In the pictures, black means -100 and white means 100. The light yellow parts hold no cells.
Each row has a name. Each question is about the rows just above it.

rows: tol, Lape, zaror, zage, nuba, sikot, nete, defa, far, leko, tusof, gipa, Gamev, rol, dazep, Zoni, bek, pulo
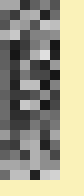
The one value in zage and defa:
[-44]
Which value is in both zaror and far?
[49]

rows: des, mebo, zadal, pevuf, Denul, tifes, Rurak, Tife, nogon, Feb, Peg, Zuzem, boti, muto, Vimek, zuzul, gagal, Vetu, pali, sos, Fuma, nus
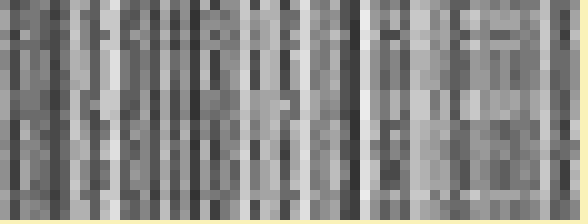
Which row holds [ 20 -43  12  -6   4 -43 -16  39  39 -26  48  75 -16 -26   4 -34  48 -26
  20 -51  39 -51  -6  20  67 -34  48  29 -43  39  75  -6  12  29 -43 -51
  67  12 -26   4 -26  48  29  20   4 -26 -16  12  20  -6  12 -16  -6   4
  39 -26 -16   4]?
nus
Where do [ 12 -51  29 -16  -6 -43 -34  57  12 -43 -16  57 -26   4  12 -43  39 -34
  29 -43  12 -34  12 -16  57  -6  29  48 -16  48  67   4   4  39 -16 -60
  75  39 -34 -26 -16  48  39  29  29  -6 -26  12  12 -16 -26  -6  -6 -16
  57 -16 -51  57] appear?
boti
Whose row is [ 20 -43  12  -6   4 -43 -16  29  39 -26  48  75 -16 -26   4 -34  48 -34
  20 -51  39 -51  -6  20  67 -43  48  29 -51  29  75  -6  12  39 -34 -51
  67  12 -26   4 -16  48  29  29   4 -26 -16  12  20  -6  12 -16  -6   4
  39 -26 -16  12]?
zuzul
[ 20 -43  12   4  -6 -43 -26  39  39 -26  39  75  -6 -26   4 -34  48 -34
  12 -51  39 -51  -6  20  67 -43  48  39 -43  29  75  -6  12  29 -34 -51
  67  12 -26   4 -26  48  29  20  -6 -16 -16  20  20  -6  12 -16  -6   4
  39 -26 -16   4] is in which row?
Fuma
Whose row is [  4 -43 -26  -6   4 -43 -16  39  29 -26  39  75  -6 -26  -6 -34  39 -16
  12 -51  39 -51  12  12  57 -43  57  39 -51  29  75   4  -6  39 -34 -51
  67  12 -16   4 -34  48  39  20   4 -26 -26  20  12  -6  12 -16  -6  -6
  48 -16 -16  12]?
des

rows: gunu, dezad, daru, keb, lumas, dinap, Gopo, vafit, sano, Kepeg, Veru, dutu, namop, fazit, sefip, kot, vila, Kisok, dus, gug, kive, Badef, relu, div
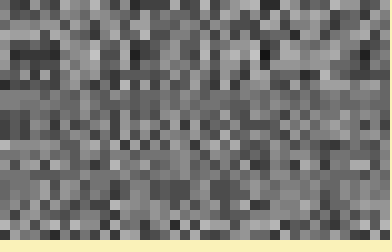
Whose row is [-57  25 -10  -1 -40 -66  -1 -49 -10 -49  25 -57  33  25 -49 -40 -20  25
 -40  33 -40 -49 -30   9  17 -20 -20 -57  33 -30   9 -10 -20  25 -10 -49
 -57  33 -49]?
div
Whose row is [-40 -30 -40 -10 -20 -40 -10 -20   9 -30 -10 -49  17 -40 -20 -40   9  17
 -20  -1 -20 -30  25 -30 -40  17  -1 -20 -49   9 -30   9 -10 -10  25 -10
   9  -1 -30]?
dutu
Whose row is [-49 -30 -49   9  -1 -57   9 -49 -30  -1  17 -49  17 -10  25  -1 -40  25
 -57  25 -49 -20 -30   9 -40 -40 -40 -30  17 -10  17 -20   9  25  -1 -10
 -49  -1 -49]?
namop
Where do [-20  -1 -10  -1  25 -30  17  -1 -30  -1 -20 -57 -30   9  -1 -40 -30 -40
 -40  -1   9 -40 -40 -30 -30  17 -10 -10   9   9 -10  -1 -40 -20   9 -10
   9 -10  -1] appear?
gug

